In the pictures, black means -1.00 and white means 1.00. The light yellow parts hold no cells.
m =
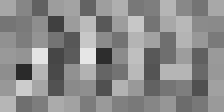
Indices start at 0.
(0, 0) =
0.31
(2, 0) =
0.14
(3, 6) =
-0.65
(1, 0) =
-0.08
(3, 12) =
-0.25
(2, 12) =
0.19
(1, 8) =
0.56
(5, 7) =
0.40
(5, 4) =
0.08
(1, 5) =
0.47
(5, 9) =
-0.23
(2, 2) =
0.16
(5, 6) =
-0.37
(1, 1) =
-0.04
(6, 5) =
-0.03
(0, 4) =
0.28
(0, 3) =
0.23
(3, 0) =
0.20
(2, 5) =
0.56
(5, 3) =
-0.36
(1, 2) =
0.11
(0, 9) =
-0.01
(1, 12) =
0.09
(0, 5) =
-0.22
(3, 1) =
0.16
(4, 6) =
-0.21
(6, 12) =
-0.06

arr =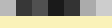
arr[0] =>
0.45
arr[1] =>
-0.57
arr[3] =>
-0.80
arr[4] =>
-0.60

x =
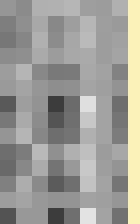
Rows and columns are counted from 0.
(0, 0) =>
0.18
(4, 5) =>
0.32
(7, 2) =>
0.10
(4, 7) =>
0.02
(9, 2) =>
0.45
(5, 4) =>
0.13
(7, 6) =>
0.28
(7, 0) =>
-0.06
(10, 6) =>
0.24
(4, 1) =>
0.42
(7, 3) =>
-0.34
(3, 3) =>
0.22
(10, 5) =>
0.57
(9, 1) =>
-0.03
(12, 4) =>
0.16
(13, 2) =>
0.19
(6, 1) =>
0.24
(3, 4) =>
0.32
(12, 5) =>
0.27
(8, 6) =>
0.28
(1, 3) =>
0.07
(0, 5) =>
0.24
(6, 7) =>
-0.14
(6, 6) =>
0.28
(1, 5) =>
0.43
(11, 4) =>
-0.13
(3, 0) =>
0.10
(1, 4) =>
0.24
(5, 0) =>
0.21
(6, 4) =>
-0.16
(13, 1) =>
0.19
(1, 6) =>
0.24
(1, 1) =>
0.12
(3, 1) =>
0.12
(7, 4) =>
-0.13
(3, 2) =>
0.33
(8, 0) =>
0.17

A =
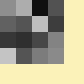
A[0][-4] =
0.11
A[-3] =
[-0.24, -0.34, 0.49, -0.52]
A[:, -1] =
[-0.36, -0.52, 0.03, 0.08]
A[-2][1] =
-0.63

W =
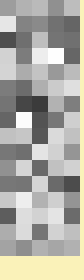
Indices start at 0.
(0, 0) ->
0.23
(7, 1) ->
0.98
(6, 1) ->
-0.45
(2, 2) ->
0.49
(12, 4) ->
0.16
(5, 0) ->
-0.03
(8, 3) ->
0.71
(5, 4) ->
0.75
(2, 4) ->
-0.12
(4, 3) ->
0.20
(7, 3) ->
-0.07
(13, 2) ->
0.65
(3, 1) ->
-0.03
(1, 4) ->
-0.21
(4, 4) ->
0.47
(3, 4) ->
-0.20
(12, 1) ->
0.87
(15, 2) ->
0.39
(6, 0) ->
-0.09
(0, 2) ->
0.46
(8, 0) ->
0.51
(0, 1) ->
0.40
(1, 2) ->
0.08
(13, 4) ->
-0.16
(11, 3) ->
-0.17

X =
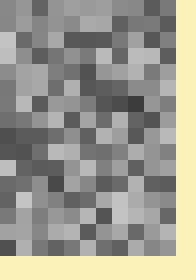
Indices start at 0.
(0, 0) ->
0.07
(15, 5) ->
0.39
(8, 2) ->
-0.29
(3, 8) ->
0.47
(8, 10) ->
0.45
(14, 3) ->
0.34
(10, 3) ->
-0.27
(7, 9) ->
-0.35
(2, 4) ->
-0.31
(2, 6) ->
-0.30
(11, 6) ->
-0.29
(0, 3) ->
0.16
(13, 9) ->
0.31
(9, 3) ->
0.45
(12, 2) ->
0.13
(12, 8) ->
0.34
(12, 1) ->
0.54
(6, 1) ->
0.44
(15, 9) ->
0.05
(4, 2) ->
0.32
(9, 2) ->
-0.13
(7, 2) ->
0.16
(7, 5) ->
0.29
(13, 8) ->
0.42
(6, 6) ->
-0.33
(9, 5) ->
-0.10
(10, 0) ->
0.49
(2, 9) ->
-0.32
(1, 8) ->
-0.06
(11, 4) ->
0.28
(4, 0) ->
0.10
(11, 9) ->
-0.25
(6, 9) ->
0.18
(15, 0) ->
-0.37
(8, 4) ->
0.12
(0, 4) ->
0.25
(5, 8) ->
0.09

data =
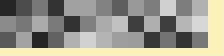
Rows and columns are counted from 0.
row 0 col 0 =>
-0.70
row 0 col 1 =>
-0.40
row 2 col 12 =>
-0.06
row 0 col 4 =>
0.26
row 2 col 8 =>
0.22
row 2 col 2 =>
-0.71
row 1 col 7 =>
0.51
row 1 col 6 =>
0.34
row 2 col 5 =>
0.64
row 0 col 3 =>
-0.60
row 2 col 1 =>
0.28

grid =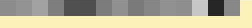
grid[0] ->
0.10
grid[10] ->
0.14
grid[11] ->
0.11
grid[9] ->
0.05
